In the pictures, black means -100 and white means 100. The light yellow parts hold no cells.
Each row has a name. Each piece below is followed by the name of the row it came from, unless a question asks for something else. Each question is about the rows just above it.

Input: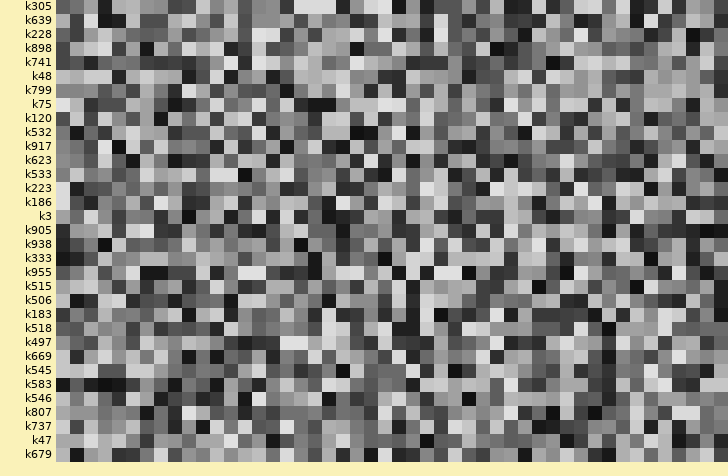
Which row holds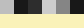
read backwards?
k917
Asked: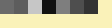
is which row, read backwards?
k545
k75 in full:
[76, 43, -60, -39, -39, 43, 26, -33, -81, -60, -11, 66, -17, 4, 71, -22, 60, -65, -81, -81, 4, 49, 49, 76, 71, -22, 60, 37, -22, 37, -22, -65, 76, 15, 66, -11, 60, 55, -60, 49, -65, -6, 49, 43, -1, -75, 43, 15]
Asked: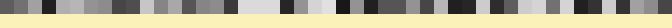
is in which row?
k305
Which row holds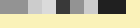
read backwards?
k518
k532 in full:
[-6, -81, -17, -55, 32, 66, 32, 26, -60, -33, -33, 55, -17, -33, 71, -70, 21, -22, -39, 43, 43, -87, -81, 15, 76, -81, 21, -33, 21, 32, -55, 10, -33, -81, 66, 43, -60, 32, -50, 26, -33, -1, 49, 4, -39, 15, -22, 55]

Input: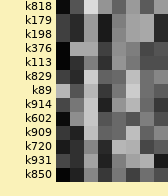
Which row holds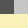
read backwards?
k602
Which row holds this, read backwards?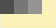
k113
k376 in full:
[-96, 32, 32, -50, 11, -1, -44, -34]

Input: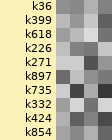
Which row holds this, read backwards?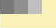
k897
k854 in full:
[28, 7, 39, -20]

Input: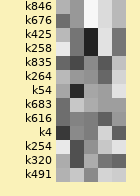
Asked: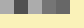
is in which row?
k320
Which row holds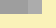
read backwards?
k683
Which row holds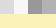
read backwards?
k846

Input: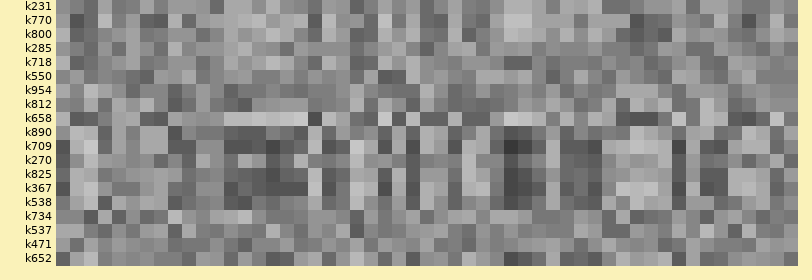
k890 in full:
[11, 44, 38, -22, 27, -1, 32, 32, -34, 5, -7, -7, -22, -28, -28, -1, -12, -28, 38, -17, 21, -1, 11, -22, 27, -22, 38, 27, -22, -1, 32, -12, -34, -28, -7, 21, -22, 5, -12, -1, -7, 44, 32, 16, -12, 27, 32, -12, -7, 44, 32, -12, 27]
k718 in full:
[38, -22, -12, 5, 16, 27, -7, -1, 16, 16, -12, 5, 32, 16, 27, 44, 32, 5, -17, 38, 21, -22, -17, 38, 16, 38, 11, 5, -1, 16, 16, 5, -22, -22, 5, -12, -1, -1, -7, 11, -1, 5, -17, -7, 11, 21, -12, -17, 27, 21, 11, -1, 5]
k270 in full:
[-28, 11, 44, 21, 16, 5, 11, -17, 5, -22, 32, 11, -12, 32, 16, -28, -12, 38, -1, -7, 5, 44, 11, 16, -1, -28, -1, 5, -1, 44, 5, 5, -34, -12, 5, 38, -17, -22, -28, 5, 27, 16, 21, 38, -28, 21, -12, -7, 11, -17, 5, 32, -17]
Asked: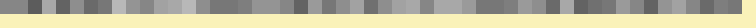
k734
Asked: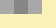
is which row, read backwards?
k734
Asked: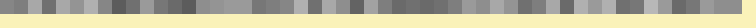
k812

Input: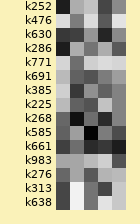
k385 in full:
[62, -56, 13, -24, 2]
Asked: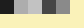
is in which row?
k252
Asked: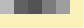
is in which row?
k691
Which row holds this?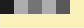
k286
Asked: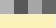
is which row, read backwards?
k276

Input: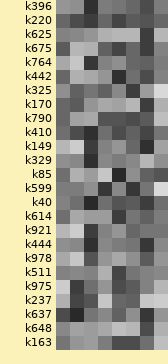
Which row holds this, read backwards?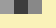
k325
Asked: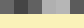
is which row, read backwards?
k675
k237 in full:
[38, -46, -34, 55, -19, -24, 55, 60]
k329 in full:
[12, 7, -62, 7, -3, 7, 43, 12]
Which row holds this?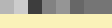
k921
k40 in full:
[2, -13, -68, -13, -34, -29, -52, -13]
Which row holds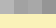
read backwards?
k170

